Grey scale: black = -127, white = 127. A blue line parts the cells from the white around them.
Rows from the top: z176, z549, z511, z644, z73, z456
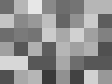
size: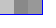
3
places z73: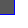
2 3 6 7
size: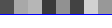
8
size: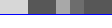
8
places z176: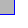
1 6 7

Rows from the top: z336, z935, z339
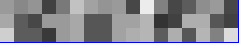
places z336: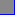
1
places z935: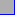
13 14
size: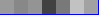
7
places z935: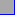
0 5
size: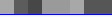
8
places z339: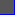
6 7 13
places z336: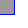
0 8 15

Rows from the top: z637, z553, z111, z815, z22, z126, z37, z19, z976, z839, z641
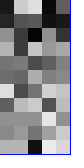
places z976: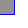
0 1 2 4
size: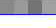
4
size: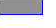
3
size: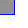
1
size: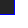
1
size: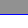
2
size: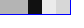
5

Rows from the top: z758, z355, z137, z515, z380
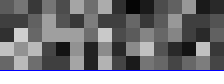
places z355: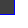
0 1 7 8 13 14
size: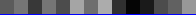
14
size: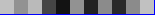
11
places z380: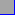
5
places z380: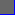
0 11 13

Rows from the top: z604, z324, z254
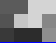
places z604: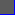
0 1
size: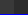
2
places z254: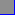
3

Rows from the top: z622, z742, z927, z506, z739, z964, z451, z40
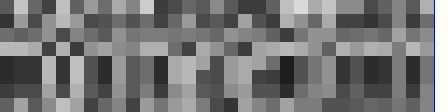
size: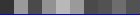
10
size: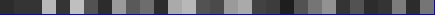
31

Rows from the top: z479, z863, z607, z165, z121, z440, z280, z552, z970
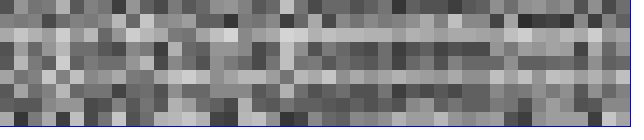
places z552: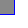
3 29 40 43 44
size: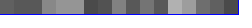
17
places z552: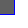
0 15 18 21 22 25 27 31 33 34
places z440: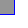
7 26 31 38 43
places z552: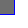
14
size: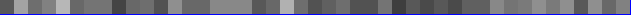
45
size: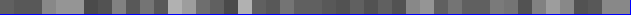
45

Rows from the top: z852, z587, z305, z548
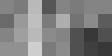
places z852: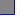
0 4 6 7
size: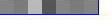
7
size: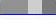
4
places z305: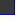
6
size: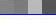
4
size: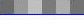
6
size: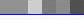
6

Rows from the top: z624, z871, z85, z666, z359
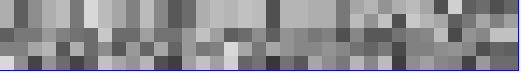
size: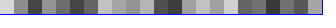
23
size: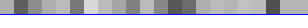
22
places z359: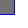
18 20
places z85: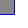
21 25 30 34
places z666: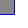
21 22 24 33

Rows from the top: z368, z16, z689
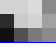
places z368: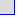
2
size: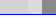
4

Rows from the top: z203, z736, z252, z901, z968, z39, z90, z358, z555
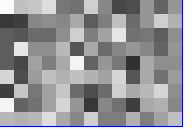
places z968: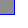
11 12
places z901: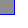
2 3
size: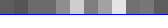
12
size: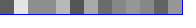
13
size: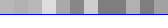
12

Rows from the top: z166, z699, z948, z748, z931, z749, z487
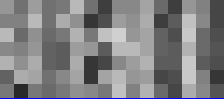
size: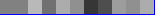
11
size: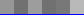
6
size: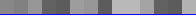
14
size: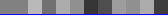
12
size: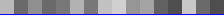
16
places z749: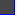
11
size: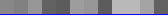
12

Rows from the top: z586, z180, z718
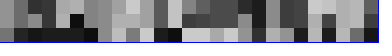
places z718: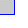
10 13 14 16
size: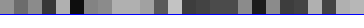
26
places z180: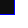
5
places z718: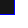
2 26
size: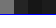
4
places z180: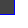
14 21 23
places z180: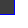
13 20 26

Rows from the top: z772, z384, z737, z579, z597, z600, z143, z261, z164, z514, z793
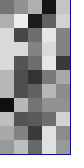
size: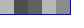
5
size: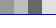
4
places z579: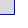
0 1 3
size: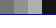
4
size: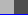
2
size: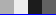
4

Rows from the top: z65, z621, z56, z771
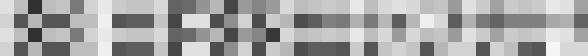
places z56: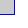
8 23 34 36 38
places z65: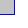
4 9 10 22 24 31 37
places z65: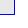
7 25 39
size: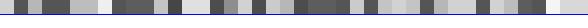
42
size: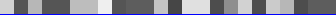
24

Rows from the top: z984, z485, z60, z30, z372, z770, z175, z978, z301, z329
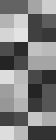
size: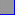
1
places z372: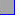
2 3

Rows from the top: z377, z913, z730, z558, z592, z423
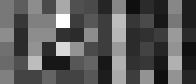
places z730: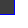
7 11
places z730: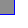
0 2 3 6
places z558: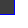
7
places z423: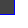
1 2 4 5
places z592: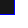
3 4 7 11 13

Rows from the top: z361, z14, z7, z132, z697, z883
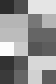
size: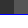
2
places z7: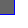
2 3
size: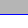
2
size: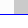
2
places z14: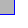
0 1 3
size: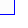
1
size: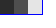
3

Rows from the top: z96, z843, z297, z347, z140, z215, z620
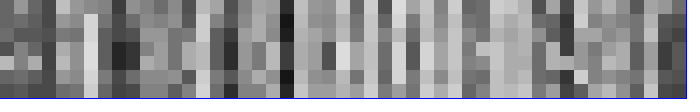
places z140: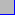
0 4 14 19 43
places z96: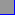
1 5 22 42 47
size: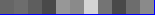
11
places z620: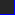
20
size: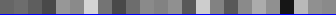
24
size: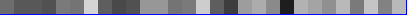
29

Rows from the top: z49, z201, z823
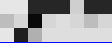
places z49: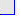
0 1
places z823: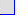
3 4 5 6 7
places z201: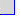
1 3 5 7
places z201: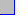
0 6
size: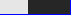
5
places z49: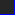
2 3 4 6 7

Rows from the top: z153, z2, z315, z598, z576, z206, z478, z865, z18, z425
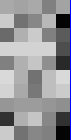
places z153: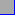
0 2
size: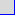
1
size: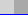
2
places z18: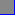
3
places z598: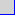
0 1 2 3

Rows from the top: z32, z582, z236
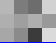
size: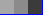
3
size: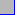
1
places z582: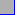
0 2
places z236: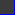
2

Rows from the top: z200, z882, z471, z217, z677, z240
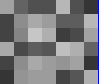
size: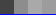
4
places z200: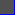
2 3 5

